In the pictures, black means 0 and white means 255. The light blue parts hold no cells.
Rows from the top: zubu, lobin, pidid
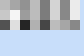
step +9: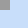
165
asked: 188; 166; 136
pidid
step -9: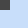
61
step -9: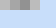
179; 157; 137; 179

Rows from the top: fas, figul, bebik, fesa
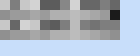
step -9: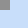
135
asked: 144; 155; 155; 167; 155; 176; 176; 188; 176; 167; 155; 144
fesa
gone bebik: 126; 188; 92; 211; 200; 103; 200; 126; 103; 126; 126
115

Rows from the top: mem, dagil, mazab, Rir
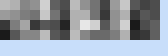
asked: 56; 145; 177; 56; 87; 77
dagil
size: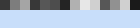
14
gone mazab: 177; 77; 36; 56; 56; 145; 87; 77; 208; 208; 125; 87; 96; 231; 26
165
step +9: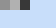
154; 186; 65
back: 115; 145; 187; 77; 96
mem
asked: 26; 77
mazab

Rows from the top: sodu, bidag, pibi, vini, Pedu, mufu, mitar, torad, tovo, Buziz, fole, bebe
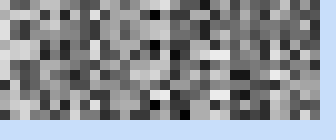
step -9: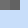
101; 89
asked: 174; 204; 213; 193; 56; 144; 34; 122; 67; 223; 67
Pedu
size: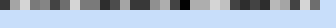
32

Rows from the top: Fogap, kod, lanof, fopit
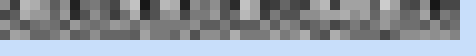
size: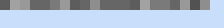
21
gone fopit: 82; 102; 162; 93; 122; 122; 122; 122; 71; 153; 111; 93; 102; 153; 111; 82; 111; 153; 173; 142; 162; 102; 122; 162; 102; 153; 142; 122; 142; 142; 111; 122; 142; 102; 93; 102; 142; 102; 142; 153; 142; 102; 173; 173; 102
131

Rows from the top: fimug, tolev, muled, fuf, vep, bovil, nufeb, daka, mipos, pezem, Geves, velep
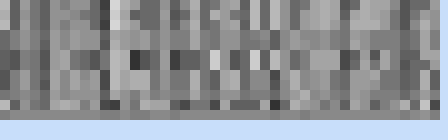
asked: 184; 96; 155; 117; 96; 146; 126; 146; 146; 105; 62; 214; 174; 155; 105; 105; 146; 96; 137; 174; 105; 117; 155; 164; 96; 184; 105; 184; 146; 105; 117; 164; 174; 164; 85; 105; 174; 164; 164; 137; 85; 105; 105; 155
fimug
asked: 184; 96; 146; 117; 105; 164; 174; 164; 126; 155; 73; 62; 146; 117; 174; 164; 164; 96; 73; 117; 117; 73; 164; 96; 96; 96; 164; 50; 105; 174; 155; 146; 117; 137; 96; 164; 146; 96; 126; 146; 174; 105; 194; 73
Geves
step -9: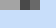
155; 155; 64; 96

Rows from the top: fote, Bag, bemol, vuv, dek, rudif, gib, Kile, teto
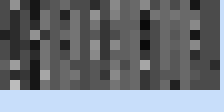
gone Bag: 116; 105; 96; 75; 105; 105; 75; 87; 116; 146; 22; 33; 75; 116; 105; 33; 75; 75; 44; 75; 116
128
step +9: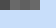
84; 114; 105; 114
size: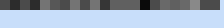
22
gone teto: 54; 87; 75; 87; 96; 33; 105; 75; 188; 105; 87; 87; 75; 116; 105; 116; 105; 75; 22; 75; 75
63

